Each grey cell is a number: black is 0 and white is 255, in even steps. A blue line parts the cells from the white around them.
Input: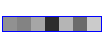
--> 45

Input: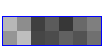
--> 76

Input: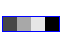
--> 71

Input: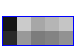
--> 153

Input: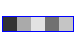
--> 170

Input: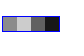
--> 139
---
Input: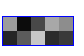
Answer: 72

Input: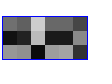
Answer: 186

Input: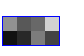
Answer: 104

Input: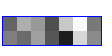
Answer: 152

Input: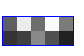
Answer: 110

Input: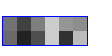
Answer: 126

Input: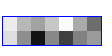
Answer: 162

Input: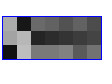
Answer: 36
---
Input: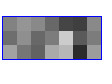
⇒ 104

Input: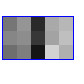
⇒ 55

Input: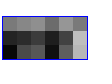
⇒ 60

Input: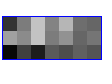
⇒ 195

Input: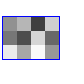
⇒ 213

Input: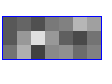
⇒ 223

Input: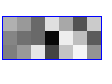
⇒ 105
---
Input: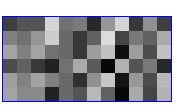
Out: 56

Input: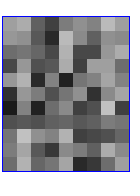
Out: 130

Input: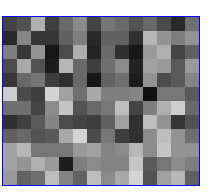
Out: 75

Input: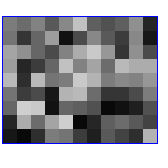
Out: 95

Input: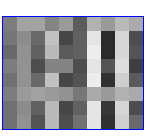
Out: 154

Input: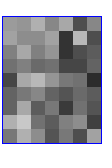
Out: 168

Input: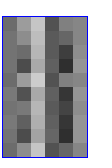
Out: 82

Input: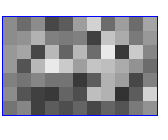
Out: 158

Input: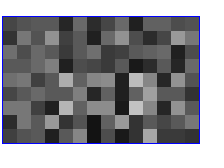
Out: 97
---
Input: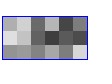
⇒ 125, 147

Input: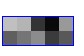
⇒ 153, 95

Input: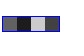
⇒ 65, 98

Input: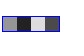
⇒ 74, 150

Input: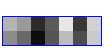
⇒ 210, 141

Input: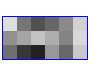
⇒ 209, 111

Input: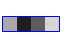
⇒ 214, 169

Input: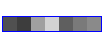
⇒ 138, 80

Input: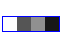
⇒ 24, 254
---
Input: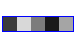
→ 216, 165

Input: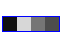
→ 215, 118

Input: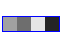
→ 229, 161

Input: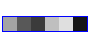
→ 223, 191

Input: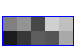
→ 208, 192

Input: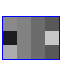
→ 199, 172
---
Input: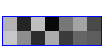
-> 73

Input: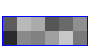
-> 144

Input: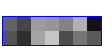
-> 19

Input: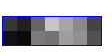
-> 68

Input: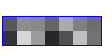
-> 109

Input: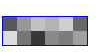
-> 103

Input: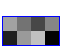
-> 134
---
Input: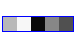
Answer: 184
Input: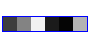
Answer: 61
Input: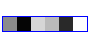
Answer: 139
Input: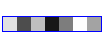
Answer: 225
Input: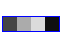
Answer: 68
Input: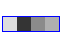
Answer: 221
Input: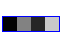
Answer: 3
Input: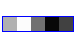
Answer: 176
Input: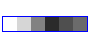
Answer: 254
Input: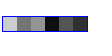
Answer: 206
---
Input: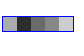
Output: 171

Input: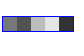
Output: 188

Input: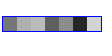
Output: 187

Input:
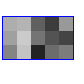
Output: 195

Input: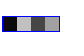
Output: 161

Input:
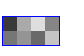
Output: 196
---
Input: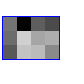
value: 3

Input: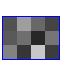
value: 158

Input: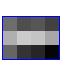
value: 78

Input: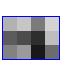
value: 198

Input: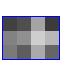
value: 79

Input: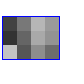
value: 120

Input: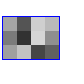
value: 84

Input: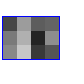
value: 156

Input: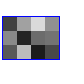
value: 161

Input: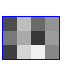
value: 190
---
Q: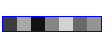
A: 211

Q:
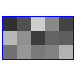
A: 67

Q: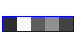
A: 66

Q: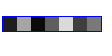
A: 218

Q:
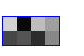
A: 71

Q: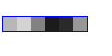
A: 42
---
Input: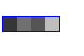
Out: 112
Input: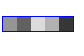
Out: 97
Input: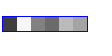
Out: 247
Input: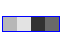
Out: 227
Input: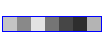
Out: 137
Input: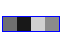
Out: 24
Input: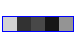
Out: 50
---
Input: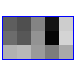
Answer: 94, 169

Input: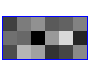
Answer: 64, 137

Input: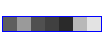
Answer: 94, 227

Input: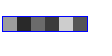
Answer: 156, 86

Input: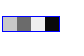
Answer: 200, 10

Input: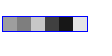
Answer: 158, 228

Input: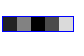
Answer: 35, 218
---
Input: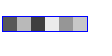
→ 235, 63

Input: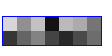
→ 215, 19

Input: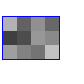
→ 193, 63

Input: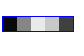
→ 234, 9

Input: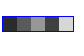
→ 215, 43

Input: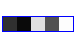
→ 253, 10

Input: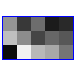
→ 241, 11
